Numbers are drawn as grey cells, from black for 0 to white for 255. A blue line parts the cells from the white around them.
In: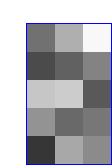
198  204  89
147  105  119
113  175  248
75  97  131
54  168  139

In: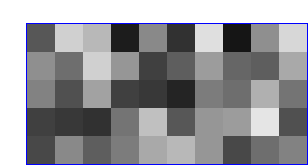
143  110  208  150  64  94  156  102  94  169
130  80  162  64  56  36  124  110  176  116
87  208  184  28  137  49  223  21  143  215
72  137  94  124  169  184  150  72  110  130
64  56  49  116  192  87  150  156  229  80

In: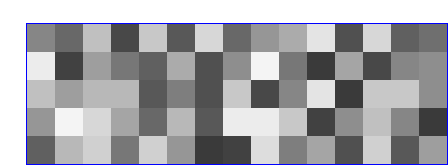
236  65  158  119  96  171  80  142  244  119  58  165  72  134  142
192  158  184  184  88  126  80  200  72  134  228  58  200  200  142
150  244  215  165  104  184  88  236  236  200  65  142  192  134  58
134  104  192  72  200  88  215  104  150  171  228  80  215  96  111
96  184  208  119  208  150  58  65  221  126  165  80  208  88  158

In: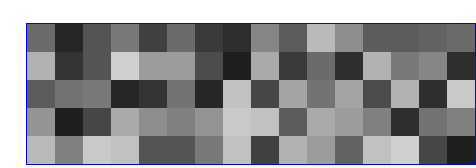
186  128  201  193  84  84  121  193  64  178  156  99  193  207  70  31
178  52  84  207  156  156  76  31  170  58  107  46  178  121  134  46
148  31  70  170  141  128  148  201  193  92  170  156  128  46  115  128
107  38  84  121  64  107  58  46  134  92  186  141  92  92  99  107
92  115  121  38  52  115  38  193  70  164  115  164  76  178  46  201

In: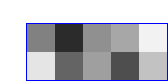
229  100  159  78  194
129  43  144  167  242

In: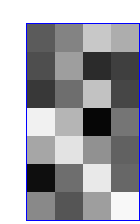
241  181  6  117
166  227  145  97
137  85  158  248
91  131  200  173
78  158  43  63
56  110  194  70
14  110  233  103

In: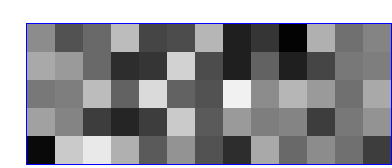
169  154  105  45  53  210  76  31  98  31  69  120  126
161  132  61  37  61  202  90  154  126  132  61  120  147
140  82  105  188  69  76  182  31  53  3  176  112  132
120  126  188  98  218  98  82  241  140  182  154  112  169
9  202  233  176  90  147  82  45  169  105  140  112  61

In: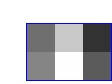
133  254  91
111  200  50
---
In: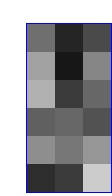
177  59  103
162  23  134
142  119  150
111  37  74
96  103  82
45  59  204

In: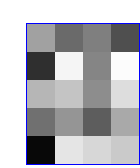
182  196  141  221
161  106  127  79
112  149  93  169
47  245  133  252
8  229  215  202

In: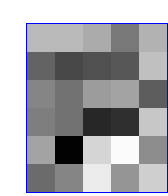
185  185  171  120  178
163  2  213  251  141
133  114  156  163  93
126  114  39  47  199
107  133  235  149  207
99  72  80  87  192

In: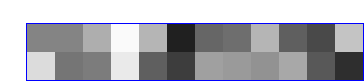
220  117  124  234  95  61  160  154  146  168  88  46
132  132  174  250  181  32  102  110  181  95  73  196

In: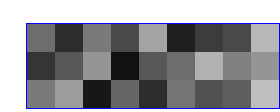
122  157  23  102  45  116  81  94  190
109  45  122  73  164  31  60  73  184
53  87  149  17  87  109  177  129  149

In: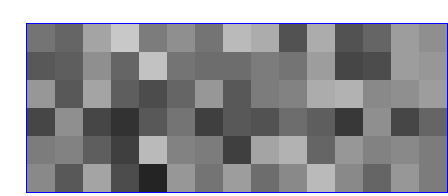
151  88  164  94  76  101  151  88  124  130  172  178  137  143  157
137  88  164  76  36  151  116  157  109  137  186  137  101  151  124
124  130  94  63  186  130  124  63  164  178  101  151  130  137  124
116  101  164  200  124  143  116  186  172  82  172  82  101  157  143
88  94  143  101  194  116  109  109  124  116  157  70  76  157  151
70  143  70  50  88  116  63  88  82  109  94  56  143  70  101

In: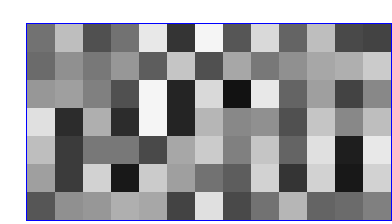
224  44  175  44  245  36  182  136  144  80  197  136  190
190  59  120  120  73  167  203  128  197  100  224  30  232
159  59  210  24  203  159  114  93  210  52  210  24  210
151  159  128  80  245  36  217  18  232  100  159  67  136
114  190  80  114  232  52  245  86  217  100  190  73  67
107  144  120  151  93  197  80  167  120  144  167  175  203
86  144  151  175  167  67  224  73  114  182  100  107  128
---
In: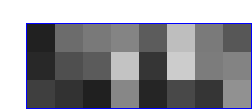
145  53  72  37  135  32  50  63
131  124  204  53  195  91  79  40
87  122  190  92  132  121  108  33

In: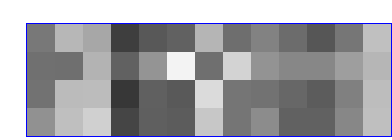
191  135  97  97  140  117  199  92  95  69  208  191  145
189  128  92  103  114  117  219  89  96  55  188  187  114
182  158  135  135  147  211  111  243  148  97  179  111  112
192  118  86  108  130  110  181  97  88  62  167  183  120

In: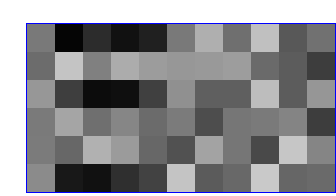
106  102  201  104  91  196  66  47  17  24  139
133  198  73  118  163  81  103  155  177  103  123
61  132  122  118  77  123  107  134  111  165  122
150  92  189  95  95  144  64  15  12  62  151
61  92  106  157  153  151  156  172  128  196  108
113  88  192  111  175  121  32  17  44  5  121

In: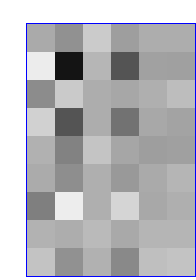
195  191  137  177  145  195
181  181  169  186  173  178
175  168  213  175  237  127
181  170  153  175  142  171
160  158  166  196  130  177
163  168  114  173  84  209
189  175  167  173  202  140
160  161  84  182  20  236
173  173  158  203  145  170

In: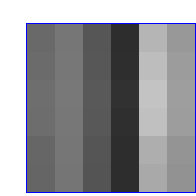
146  169  45  84  117  101
148  174  45  85  118  102
157  192  47  88  119  109
158  195  49  89  120  110
156  189  46  87  119  107
152  181  45  86  118  105

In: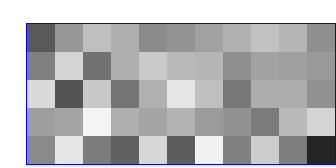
37  126  204  128  241  92  215  97  124  230  138
212  185  123  146  155  179  164  175  244  164  158
145  172  172  120  191  229  176  117  200  84  218
153  160  162  143  181  185  202  175  113  213  128
143  181  193  177  161  147  139  174  191  151  89
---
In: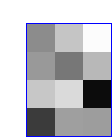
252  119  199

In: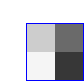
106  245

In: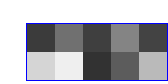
67  92

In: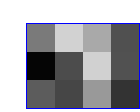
80  209  70

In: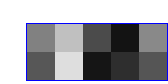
137  46

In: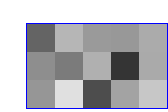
171  52  77

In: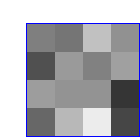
145  129  147  103

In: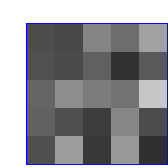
161  50  124  79  79

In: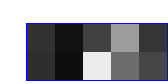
53  108
